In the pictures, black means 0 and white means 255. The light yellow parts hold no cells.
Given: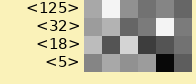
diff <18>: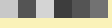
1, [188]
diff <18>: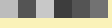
3, [212]

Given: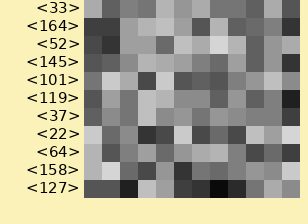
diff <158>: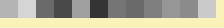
5, [150]
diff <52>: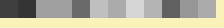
1, [73]
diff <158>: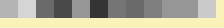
11, [139]
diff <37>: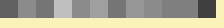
6, [150]
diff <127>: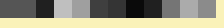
9, [43]

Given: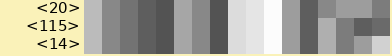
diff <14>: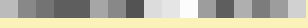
5, [83]
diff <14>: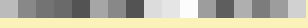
4, [94]
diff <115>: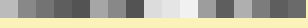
11, [252]
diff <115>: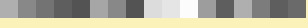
1, [187]
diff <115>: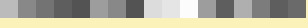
6, [166]
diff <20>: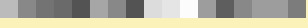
4, [94]

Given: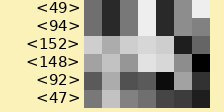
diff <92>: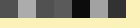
1, [90]
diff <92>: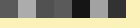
5, [12]
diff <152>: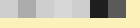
7, [101]
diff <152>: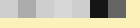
6, [30]
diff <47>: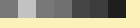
3, [129]

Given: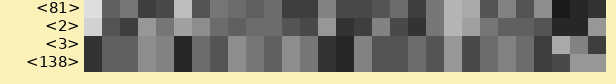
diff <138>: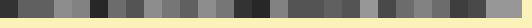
19, [108]
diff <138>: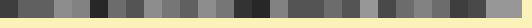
1, [51]

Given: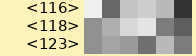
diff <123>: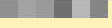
6, [124]
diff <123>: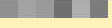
5, [185]

